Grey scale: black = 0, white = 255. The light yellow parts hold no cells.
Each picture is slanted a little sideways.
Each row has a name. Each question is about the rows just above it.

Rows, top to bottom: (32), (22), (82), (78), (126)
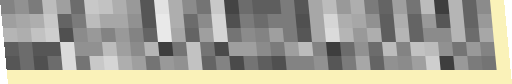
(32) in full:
[131 145 123 188 159 108 200 194 174 153  86 226 174 139 116 200  68 108
  94  94 123  86 167 188 153 174 123 100 159 116 188  62 181 100 139]

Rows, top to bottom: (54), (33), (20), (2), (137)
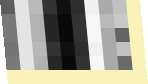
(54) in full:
[ 93 228 185  51  16  45 240 170 193]
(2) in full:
[115 228 185  51  16  45 240 170 193]

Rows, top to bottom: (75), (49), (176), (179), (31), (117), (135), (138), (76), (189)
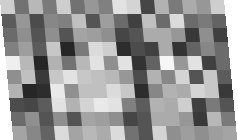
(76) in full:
[107 143  84 143  84 164 158 143  70  84 171 171 151  57 184 122]
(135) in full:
[178  38  45 233 143 192 192 219 199  45 135 178 171 212 199  57]
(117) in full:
[143 192  57 199 226 199 192 184 151  76 178 135 212  84 199  92]

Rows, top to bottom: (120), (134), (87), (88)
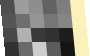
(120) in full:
[ 79 157 142  98 126]
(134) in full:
[ 85 111 149 118 134]

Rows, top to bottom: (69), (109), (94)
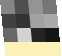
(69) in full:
[133  79 148 118]
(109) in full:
[ 65  51 162 170]
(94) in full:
[103 211  36  21]

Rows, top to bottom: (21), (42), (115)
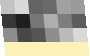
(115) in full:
[141  71  85 141 187 217]
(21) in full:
[195 217  99 105 161 155]
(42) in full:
[ 56  30 119 174 126  92]

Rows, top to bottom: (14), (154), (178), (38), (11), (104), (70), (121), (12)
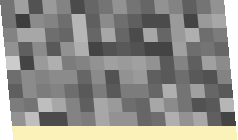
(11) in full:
[204  68 154 175 124 131 146 160 154 160 146  89 131  95 160 139]
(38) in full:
[146  95 139  89 146 175  68  82  89  82  68  68 160 110 116 102]
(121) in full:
[124 116 190 167 131  95 167 154 110 102 167 139 116  82  89 182]

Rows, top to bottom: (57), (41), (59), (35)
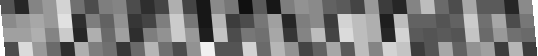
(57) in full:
[ 84  38 132 153 211 112  76 126 132  76  46  68 175  68  23 138 119  16
  90  23 126 146 138  98  90  68 153  60  38 132 189 106  76 167  90  90
  38 138]
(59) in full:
[160 160 175 132 203  38 175 106 160  46 126 146 203 153  30 196  76 119
 112 167  54 132 189  68 219 189 175  38 211  90  84  90  84 196 106 153
 112 106]

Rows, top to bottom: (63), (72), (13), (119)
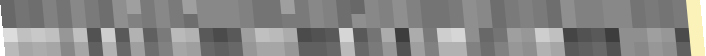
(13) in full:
[220 192 200 192 151 192  82 206  89 178  96 122 186 178  89  75  89 159
 192 186 172  75  82  89 214  89 116 172  61 172 122 206 214 143 104 116
 159 151 206 192  69  82  89  61 143 143 159 151  75]
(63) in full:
[104 116 110 129 116 136 122 110 143 159 122 136 122 159 136 136 136 129
 116 116 159 122 136 129 110 104 136 129 143 129 116 116 122 143 136 110
 122 129 122 110 143 129 129 136 136 116 122 116 122]
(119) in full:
[186 166 172 166 136 166  96 178 104 159 110 129 166 159 104  96 104 151
 166 166 151  96  96 104 186 104 122 151  82 159 129 178 178 129 110 129
 151 143 178 166  89  96 104  82 143 136 151 143  96]

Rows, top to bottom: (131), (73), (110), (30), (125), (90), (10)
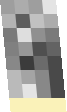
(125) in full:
[136  59 107  73]
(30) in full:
[128 151  79  99]
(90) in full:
[186 164 136  73]
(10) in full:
[186 228 136  73]
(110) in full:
[122 222 144 122]
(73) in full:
[179  93 193 172]

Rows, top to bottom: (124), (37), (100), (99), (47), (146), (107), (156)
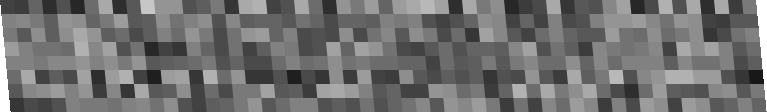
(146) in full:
[108 169  66  94  74 162  46 156 177  66  31 156 162  54 177 108 148  54
  54  81  31  74  54 142  60 156  66  60 142  88  74  94  81  94  54  81
  74 148  88  60 169  94 121 184  81 135 148 177 177 156 156  81  54  24]
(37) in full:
[129 135 121  94 148 142 100 121 156  88  94 142 114 129 142  81 135  94
 100 100  88 114 100  74 100 100  94 129 121 129  81  66  81 100 142 135
  66 100  66 129  74  81 129 148 148 156 135 114 148 142  66  60  88  88]
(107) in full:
[ 88 135 142 156 129 148  60 135  54 169  88  94 142  66 108  74 121 121
 162  88  94  60 162 169 156 129  88 100  66  66 148 142 108 121  60 100
 177 108 169 121 142 169 108  74  46 108 156  94  88  81 135 142  88 121]
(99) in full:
[156 129 114 114 108 177 135 162  81 114  39  66  54 129 100  74 114  66
  94 129 121  74  81 162 100 162 148 114  74  66  88 108  81 100 100  94
 135 162  81 114  94  60 135 121 114 121 135  66 169 142 162 129  88 108]

